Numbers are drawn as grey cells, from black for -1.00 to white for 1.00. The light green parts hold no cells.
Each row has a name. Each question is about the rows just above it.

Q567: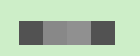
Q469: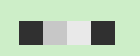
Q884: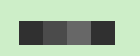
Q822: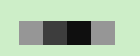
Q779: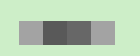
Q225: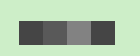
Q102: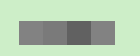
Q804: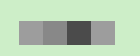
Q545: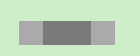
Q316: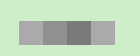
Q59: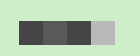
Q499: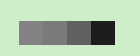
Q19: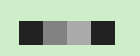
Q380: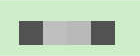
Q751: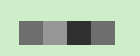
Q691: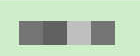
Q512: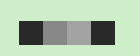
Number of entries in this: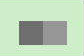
2
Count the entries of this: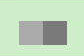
2
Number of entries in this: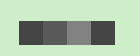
4

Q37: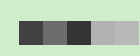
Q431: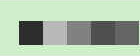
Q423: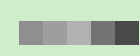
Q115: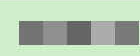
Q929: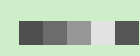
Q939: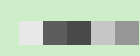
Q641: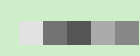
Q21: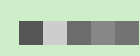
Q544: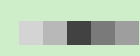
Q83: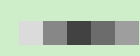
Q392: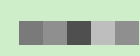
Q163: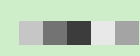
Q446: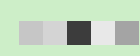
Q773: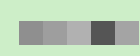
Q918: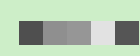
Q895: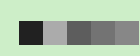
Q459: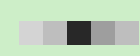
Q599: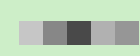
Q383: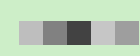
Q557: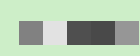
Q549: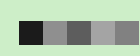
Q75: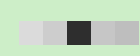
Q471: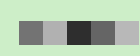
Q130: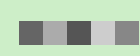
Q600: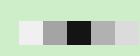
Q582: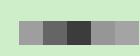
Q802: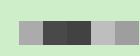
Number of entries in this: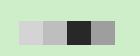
4
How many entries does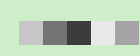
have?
5
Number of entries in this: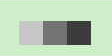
3
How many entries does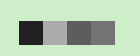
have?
4
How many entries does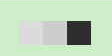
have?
3
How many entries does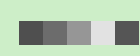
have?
5
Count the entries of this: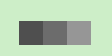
3

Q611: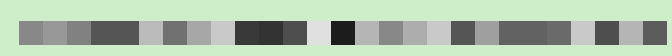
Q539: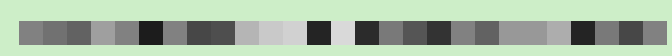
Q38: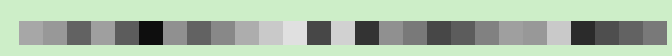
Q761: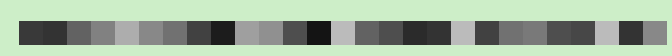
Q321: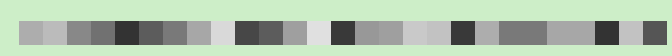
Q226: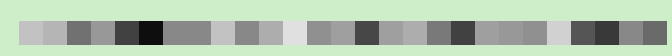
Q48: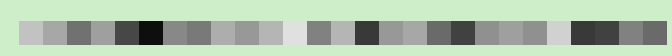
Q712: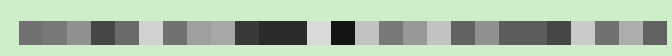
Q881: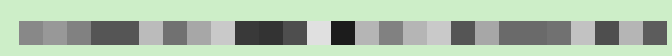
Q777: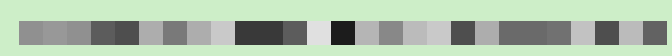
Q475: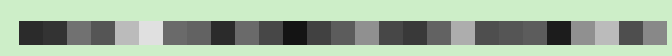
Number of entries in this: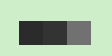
3
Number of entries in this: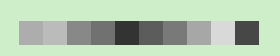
10
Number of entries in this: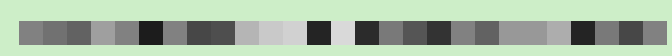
27
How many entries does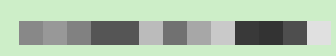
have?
13
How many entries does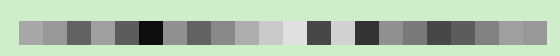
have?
22
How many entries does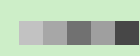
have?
5

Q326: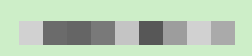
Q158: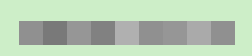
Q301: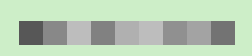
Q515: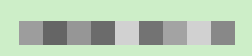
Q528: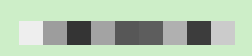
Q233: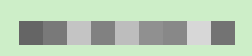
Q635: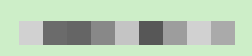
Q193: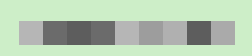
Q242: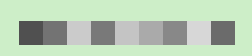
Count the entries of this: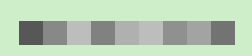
9
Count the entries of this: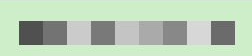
9
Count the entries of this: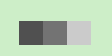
3
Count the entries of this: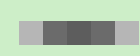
5
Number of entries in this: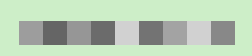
9
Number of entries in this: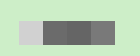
4
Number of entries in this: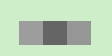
3

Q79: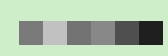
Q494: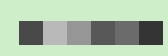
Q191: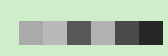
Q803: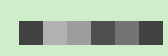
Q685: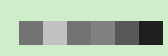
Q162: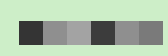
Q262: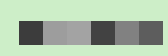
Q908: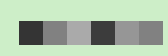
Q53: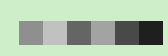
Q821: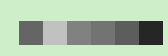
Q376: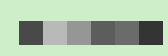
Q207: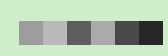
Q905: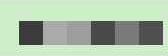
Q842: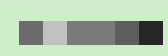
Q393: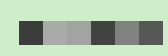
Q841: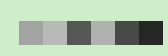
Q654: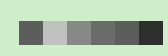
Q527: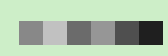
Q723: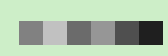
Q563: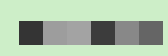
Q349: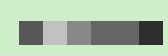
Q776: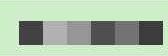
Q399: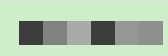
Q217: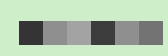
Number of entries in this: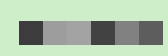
6
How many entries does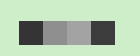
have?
4

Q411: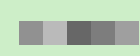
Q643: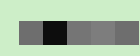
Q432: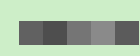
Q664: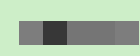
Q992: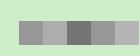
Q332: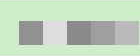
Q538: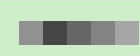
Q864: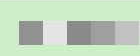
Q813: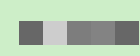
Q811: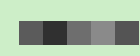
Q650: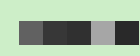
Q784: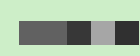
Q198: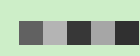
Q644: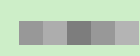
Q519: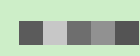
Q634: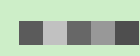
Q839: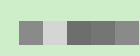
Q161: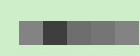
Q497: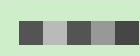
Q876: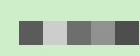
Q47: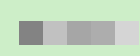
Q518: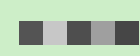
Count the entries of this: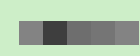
5
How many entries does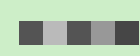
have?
5
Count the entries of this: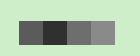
4

